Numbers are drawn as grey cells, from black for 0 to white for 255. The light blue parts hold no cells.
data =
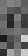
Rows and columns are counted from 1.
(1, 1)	117
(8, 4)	200
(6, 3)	99
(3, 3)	124
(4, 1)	111
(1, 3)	122
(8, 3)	130
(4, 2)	37
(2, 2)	90

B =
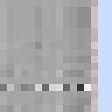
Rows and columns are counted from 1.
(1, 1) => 169
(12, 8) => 166
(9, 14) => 198
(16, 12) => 139
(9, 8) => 165
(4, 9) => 172
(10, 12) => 160
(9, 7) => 166
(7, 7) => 169
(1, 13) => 161
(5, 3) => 166
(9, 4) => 168
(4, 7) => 169
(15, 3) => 166
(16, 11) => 146
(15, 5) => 165
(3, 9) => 172
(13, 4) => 130
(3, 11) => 154
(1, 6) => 165
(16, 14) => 193
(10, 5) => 168
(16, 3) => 173
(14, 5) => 167
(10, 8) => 166
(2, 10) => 160
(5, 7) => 168
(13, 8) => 213
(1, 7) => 169
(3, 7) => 169
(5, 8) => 166
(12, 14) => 179
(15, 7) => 169
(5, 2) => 164
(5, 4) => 168
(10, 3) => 170

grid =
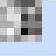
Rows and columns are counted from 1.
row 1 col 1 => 208
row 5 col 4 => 13
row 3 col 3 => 225
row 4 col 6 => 125
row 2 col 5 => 192
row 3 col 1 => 183
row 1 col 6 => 170
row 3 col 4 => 58
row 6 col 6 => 173
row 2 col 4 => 138
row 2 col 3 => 188

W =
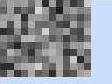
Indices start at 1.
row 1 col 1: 130
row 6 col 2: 120
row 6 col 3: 97
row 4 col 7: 102
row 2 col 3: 73
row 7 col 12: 153
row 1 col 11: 57
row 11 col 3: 58
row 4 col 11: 162
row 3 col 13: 118
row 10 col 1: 44
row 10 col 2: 46
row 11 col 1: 79
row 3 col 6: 154
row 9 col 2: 125
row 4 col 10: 65
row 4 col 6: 107
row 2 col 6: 214
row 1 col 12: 87
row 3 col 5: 154
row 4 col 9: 76
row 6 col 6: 149
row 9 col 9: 166
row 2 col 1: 99
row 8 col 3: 143
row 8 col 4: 99
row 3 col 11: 114
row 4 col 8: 122
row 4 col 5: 170
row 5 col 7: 207
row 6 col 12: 77
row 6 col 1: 141
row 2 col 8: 75
